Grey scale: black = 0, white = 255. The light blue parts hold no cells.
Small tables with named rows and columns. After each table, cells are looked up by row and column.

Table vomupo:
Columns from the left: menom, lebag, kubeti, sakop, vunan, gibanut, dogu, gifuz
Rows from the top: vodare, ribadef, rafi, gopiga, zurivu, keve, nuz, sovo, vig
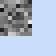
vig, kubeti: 204
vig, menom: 124
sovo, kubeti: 150
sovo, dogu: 100
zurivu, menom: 123
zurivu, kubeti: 192
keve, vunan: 117
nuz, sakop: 96
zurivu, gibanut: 78
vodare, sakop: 162
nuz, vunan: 92
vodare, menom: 120
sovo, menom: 34
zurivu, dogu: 138
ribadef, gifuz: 92
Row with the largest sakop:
vig

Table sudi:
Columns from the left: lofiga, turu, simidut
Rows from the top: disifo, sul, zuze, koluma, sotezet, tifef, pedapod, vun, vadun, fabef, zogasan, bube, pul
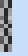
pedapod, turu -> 173
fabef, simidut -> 42
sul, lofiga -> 88
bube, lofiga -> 182
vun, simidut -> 164
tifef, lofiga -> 180
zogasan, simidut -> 45
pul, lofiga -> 185
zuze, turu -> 39
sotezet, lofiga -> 116
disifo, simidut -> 41
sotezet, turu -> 50
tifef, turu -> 41

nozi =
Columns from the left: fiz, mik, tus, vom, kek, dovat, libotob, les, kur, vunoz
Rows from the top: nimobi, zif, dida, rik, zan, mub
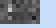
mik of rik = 99
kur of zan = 26
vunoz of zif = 102
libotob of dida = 74
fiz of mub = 81
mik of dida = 98
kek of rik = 64
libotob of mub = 82
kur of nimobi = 118
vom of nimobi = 49
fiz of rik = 108
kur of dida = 117
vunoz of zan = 86
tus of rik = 62
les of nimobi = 76
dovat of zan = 65
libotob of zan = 76
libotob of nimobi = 99
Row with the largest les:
dida

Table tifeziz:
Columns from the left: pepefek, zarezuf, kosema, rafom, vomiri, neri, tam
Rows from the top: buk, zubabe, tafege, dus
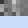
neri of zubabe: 116
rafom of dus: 87
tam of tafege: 112
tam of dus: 112
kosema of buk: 122
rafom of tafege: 158
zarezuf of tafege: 97
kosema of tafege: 114
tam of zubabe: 124
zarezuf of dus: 138
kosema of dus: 117

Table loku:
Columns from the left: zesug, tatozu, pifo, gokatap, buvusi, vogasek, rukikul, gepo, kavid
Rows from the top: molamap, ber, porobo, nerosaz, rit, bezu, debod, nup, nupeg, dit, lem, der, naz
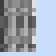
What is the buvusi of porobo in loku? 111
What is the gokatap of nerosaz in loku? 144
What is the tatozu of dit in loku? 146
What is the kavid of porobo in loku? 162
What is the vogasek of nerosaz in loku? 118
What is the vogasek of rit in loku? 90
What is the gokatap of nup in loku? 176
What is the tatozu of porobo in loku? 109
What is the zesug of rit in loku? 95
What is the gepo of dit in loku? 117
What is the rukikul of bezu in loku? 172
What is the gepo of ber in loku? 118
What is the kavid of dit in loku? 223
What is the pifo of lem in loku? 122
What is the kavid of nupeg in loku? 162
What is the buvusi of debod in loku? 91
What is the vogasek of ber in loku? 113
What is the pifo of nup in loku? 153
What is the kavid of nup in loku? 162
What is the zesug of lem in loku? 60

